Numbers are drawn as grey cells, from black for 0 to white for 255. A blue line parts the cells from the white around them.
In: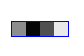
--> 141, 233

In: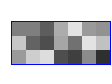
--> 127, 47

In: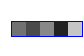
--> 114, 197

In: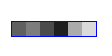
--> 96, 218

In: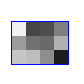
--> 240, 29

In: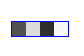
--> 82, 247

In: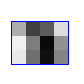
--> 173, 132
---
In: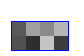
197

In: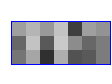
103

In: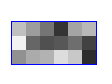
110

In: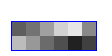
33

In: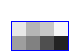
79

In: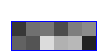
184

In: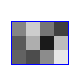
26
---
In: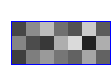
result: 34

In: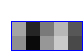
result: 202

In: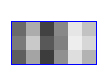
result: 238

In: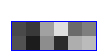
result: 174

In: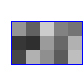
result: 104

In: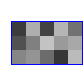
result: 154

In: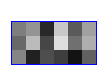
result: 112

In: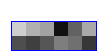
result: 112
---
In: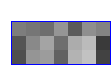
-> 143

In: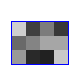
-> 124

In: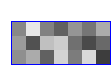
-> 118

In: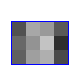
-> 153

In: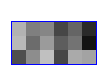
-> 101

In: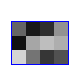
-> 46

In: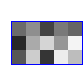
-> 121

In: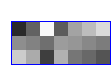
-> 189

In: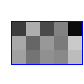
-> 130

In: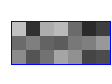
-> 42
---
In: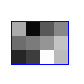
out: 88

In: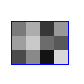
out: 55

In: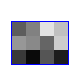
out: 226

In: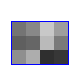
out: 200

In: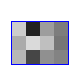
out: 157

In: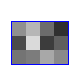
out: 108
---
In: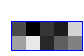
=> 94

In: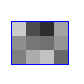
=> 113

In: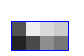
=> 142

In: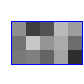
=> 170

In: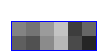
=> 74

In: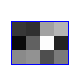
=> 253

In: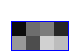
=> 209
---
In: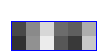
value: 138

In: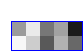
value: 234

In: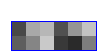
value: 168

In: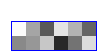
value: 165

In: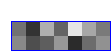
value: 51

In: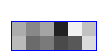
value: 136

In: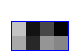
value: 19

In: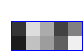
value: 221
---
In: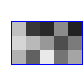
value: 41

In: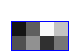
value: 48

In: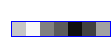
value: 65

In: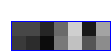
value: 25

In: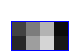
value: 24

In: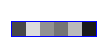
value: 72

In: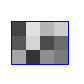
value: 67

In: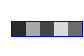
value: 68
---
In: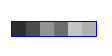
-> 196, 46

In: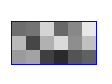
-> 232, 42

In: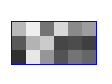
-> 239, 48

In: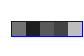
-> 190, 31

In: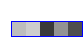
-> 205, 58

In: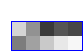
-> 247, 58

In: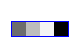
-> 244, 1

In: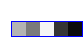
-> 245, 11

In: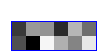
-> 246, 0

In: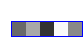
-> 249, 50
